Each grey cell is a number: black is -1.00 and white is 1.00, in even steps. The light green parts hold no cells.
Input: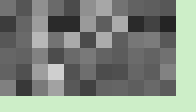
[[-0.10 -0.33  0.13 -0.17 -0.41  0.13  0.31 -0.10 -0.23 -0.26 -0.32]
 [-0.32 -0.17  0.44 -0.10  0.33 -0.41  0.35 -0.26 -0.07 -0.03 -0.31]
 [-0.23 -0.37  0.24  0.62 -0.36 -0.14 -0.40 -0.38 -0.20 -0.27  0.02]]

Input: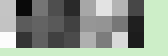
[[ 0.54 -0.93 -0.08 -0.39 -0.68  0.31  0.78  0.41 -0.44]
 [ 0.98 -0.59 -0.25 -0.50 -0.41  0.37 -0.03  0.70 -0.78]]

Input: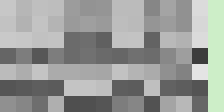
[[ 0.56  0.43  0.50  0.48  0.22  0.15  0.17  0.47  0.47  0.05  0.29  0.14
   0.72]
 [ 0.58  0.56  0.51  0.53 -0.16 -0.14 -0.25  0.52  0.53 -0.22  0.45  0.40
   0.72]
 [ 0.47  0.36  0.54  0.34  0.34  0.32  0.30  0.52  0.41  0.34  0.13  0.02
   0.79]
 [ 0.13  0.05 -0.14  0.37 -0.38 -0.37 -0.33 -0.02  0.05 -0.36  0.29  0.44
  -0.20]]

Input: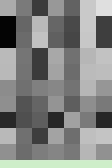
[[ 0.34 -0.04 -0.54  0.19 -0.23  0.58  0.75]
 [-0.97 -0.16  0.52 -0.25 -0.45  0.56 -0.51]
 [ 0.45 -0.10 -0.54  0.28 -0.15  0.47  0.48]
 [ 0.12 -0.35 -0.21  0.16 -0.26  0.11 -0.05]
 [ 0.45 -0.12 -0.52  0.28 -0.14  0.50  0.54]]

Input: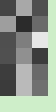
[[-0.46  0.32 -0.38]
 [-0.38 -0.01  0.81]
 [-0.52  0.45 -0.18]]

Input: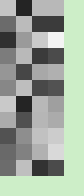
[[ 0.54 -0.72  0.44  0.44]
 [-0.62  0.21  0.59  0.91]
 [ 0.18 -0.45  0.32  0.38]
 [ 0.58 -0.72  0.44  0.25]
 [-0.36  0.11  0.51  0.60]
 [-0.15  0.50 -0.61 -0.41]]

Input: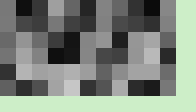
[[-0.06 -0.88 -0.57  0.25 -0.21 -0.71  0.03 -0.20 -0.61 -0.91  0.06]
 [-0.18  0.16 -0.15 -0.53 -0.84  0.04  0.16 -0.76  0.18  0.30 -0.22]
 [-0.61  0.41  0.26  0.30  0.38  0.23 -0.23  0.10  0.28  0.28 -0.15]]

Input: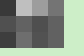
[[-0.55  0.50  0.23 -0.09]
 [-0.51 -0.14 -0.36 -0.24]]

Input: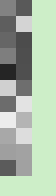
[[ 0.02 -0.30]
 [-0.20 -0.40]
 [-0.71 -0.38]
 [-0.15  0.78]
 [ 0.32  0.73]
 [-0.29  0.26]]
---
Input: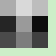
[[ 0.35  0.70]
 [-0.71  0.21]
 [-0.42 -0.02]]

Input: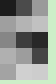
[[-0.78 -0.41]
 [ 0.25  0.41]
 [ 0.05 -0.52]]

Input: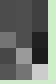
[[-0.41 -0.38]
 [-0.41 -0.38]
 [-0.10 -0.38]]

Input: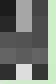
[[-0.77  0.30]
 [-0.69  0.30]
 [-0.33 -0.35]]

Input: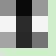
[[ 0.12 -0.93]
 [ 0.92 -0.66]
 [ 0.28 -0.69]]

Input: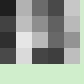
[[-0.75  0.39]
 [-0.48  0.48]
 [-0.62  0.81]]

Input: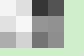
[[0.91 0.74]
 [0.77 0.93]
 [0.36 0.66]]

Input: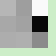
[[0.43 0.24]
 [0.32 0.27]
 [0.36 0.37]]

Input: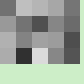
[[-0.11  0.50]
 [ 0.20 -0.10]
 [ 0.39  0.03]]
